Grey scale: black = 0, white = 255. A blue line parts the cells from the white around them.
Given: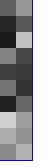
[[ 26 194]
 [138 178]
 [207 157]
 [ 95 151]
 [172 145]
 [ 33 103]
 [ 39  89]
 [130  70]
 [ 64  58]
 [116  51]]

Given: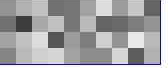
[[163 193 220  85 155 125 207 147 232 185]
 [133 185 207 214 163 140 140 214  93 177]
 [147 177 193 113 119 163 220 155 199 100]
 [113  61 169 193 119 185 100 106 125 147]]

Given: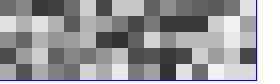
[[226 178 226 178  89 178 162 122  69 122  57  57  57 206 240 162]
 [ 76 156 206  96 136 116 149 191  76  82  57  69 206 156 199  69]
 [108 136  57  63 108 206  69 199 199  96 143 108  96  89 116 226]
 [143 102 178 149 156 185  63  50  96 212 143 185 185 185 232 191]
 [170  82 170 128 108 212 170 232 122 162  50 226 108 240 218 218]]

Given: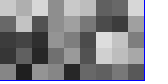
[[104 195  82 142 160 120  75  60 160]
 [201 175 215 142 201 189  96 104 215]
 [ 54  96  39 112 154  82 208 189 168]
 [ 60  68  47 148 126  75 221 195 126]
 [134  31 148 134  39 104  96 120  88]]

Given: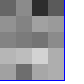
[[182 189 211 174]
 [102 139  45  90]
 [146 131 161 154]
 [131 123 116 139]
 [161 110 167 174]]

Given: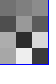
[[167 238  59]
 [ 78 153  91]
 [114 127 140]
 [173  44 216]]

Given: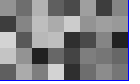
[[ 95 171 126 211  47 110 140 118]
 [196 147  33 103  68 126 118 103]
 [ 61 133 190 171 204 147 159 153]
 [147 110 178  95  74 159  61 133]
 [211  88 184 190  47  74 133  33]]

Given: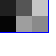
[[  5 158 138]
 [ 32  85 197]]

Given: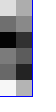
[[247 180]
 [222 173]
 [111 137]
 [123  92]
 [  4  49]
 [104  35]]
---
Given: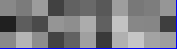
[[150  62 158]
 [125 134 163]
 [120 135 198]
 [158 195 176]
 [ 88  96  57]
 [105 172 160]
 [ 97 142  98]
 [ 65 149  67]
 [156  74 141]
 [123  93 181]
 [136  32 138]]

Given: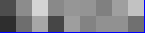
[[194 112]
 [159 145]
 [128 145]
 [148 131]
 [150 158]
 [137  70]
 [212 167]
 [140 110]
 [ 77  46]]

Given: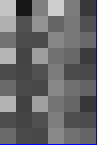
[[ 56  80 105  59  73 100  55  76 101]
 [124 120 120 104  75 112 102  78 113]
 [206 101 135 113 124 136 116 126 137]
 [128 147  75 158  81  72 160  80  72]
 [ 23  81  76  68  69  74  65  68  74]
 [196 176 114 181  75 106 179  77 106]]

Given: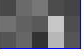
[[ 68  78  85]
 [ 76 199 183]
 [119  89  50]
 [106  97 102]
 [ 72 113  85]]

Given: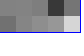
[[117 214]
 [ 56 151]
 [126 142]
 [131 133]
 [130 113]]

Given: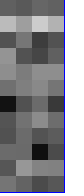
[[ 97 178  82  96 142 117  57 109  92  75 129  87]
 [102 204  61  70 142 137 107 140  83  15 131  75]
 [ 89 158 118  82 124 127  81 114 107 106 151  99]
 [ 96 187  82 148 142 112  18  84  81 107  86 117]]

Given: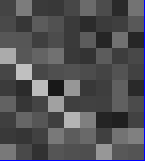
[[115  88  38  72  65  41  75  66 128  84]
 [ 42  63 113  61  83  96  96  31 115  88]
 [ 76  59  37  92  68  62  64  36  64 151]
 [107  43  92  51  76  56  65 127 105  78]
 [ 71  58  58  57  82 151  63 180  92  80]
 [ 56  81  76 113  79  24 161  63 121  85]
 [ 58  92  63 100  71 187  68  86  65  49]
 [124  54  86  87 192  43  54 102  53  73]
 [ 68  73  87 171  70  59  98  63  57 121]]

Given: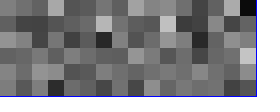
[[ 11  99 127 196 140  84]
 [171  69 143 112  98  66]
 [ 97 136  99 103 112 114]
 [ 68  66  41  70 135 110]
 [111  60 126 109 111 120]
 [139 192 149  86 121 102]
 [132  87 108 123 112 142]
 [162  93  83 149 100  71]
 [ 95 114 129  94 111 113]
 [117 182  40  96 126  71]
 [ 90 106  91 109  89  96]
 [ 84  95  65 126  83 108]
 [168  84 118  95 140  44]
 [ 98  67  69 121 147 126]
 [112  68 130 103 108  88]
 [127  96 147  98 132 125]]
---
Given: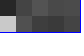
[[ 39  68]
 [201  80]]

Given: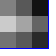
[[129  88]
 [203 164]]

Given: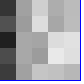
[[ 53 161]
 [ 81 156]]

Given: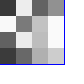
[[ 57 237]
 [249 122]]

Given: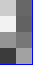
[[204 103]
 [242  98]]

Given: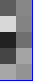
[[ 93 135]
 [216 131]]

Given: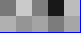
[[120 202]
 [176 149]]

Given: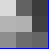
[[218  98]
 [180 177]]

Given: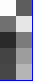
[[253  93]
 [112 230]]
